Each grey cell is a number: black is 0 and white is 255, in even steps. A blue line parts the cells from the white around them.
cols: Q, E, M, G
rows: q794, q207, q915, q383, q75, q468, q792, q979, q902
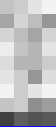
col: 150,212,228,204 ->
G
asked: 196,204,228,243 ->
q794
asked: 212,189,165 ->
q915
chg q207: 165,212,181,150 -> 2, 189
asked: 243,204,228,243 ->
q792

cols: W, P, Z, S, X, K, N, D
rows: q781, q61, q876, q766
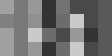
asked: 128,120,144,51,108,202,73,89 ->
q61
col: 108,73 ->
X
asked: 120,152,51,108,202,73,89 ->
q766
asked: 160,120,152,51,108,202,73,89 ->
q766

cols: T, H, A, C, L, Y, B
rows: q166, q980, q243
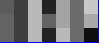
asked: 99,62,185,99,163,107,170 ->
q980
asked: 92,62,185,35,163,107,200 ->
q166

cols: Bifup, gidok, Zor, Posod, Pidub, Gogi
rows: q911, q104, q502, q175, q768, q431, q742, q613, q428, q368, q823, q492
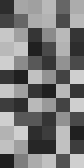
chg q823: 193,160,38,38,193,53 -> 5, 61
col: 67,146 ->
Pidub

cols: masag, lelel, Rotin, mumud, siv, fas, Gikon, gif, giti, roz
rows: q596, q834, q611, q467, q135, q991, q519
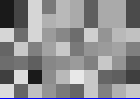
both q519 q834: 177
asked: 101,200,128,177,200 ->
q519
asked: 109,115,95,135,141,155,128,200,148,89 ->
q135

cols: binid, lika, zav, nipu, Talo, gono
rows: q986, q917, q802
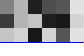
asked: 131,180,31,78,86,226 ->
q986
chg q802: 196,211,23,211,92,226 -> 4, 86
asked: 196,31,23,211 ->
q917

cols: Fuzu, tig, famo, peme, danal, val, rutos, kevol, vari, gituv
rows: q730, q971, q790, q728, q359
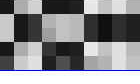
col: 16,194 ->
kevol
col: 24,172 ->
tig
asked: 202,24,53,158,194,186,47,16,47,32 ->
q790
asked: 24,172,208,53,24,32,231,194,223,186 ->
q728

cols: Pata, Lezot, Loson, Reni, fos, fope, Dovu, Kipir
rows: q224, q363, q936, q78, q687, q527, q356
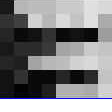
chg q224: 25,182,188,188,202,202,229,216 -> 6, 223
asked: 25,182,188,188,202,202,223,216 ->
q224
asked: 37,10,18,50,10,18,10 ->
q936
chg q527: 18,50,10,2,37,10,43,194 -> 3, 10
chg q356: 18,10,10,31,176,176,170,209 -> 1, 2
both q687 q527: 37
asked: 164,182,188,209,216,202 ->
q687

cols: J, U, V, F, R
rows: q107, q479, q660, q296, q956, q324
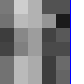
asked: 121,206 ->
q107
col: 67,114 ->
J
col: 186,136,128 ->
U

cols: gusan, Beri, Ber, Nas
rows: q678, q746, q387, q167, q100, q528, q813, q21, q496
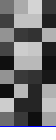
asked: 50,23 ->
q528
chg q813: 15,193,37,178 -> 1, 185
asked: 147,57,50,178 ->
q387

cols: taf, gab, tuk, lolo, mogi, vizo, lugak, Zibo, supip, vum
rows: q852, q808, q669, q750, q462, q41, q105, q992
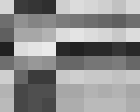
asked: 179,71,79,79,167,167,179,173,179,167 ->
q105
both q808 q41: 103
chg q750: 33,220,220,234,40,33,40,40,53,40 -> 2, 228
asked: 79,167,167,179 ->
q105

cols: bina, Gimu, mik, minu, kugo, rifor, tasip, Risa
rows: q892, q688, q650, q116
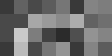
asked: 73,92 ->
q892
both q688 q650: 73
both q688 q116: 73

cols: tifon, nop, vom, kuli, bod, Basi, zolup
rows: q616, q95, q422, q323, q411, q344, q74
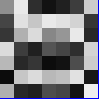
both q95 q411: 54
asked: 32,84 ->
q323
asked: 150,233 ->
q422

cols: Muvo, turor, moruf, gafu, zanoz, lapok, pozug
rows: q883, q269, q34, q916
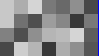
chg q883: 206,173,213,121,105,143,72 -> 0, 200
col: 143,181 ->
moruf
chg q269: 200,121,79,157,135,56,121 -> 1, 113
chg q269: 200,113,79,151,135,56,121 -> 3, 157
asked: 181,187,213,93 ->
q34

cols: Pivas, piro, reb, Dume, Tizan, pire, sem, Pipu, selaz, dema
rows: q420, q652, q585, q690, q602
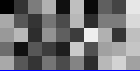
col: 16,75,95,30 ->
Tizan
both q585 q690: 60
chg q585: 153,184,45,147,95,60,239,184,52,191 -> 7, 177
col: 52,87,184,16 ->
piro

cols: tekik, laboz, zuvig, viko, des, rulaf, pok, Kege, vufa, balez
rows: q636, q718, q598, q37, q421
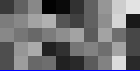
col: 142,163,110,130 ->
Kege
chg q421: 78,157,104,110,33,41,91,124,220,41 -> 7, 130
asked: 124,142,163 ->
q598
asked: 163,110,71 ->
q598

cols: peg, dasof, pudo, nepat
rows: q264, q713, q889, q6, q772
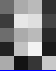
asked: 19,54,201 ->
q772
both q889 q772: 171

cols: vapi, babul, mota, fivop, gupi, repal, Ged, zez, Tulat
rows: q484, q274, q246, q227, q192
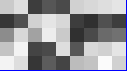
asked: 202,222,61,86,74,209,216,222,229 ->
q484
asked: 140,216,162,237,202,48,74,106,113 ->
q246
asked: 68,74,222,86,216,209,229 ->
q227
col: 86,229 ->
fivop
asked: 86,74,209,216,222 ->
q484
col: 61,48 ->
repal

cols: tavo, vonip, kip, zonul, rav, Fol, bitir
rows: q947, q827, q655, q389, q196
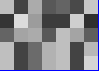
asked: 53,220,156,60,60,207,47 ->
q827
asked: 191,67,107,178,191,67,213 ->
q196
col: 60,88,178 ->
zonul
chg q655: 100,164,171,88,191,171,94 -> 5, 164
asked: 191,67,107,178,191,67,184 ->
q389
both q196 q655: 191

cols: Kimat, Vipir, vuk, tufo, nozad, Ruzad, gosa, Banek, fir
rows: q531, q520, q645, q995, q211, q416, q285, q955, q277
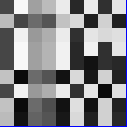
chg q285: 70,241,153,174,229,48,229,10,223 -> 4, 235
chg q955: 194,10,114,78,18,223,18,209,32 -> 2, 107
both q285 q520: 70
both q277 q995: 40
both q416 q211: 18
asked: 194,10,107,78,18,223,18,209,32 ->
q955
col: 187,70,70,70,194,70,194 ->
Kimat

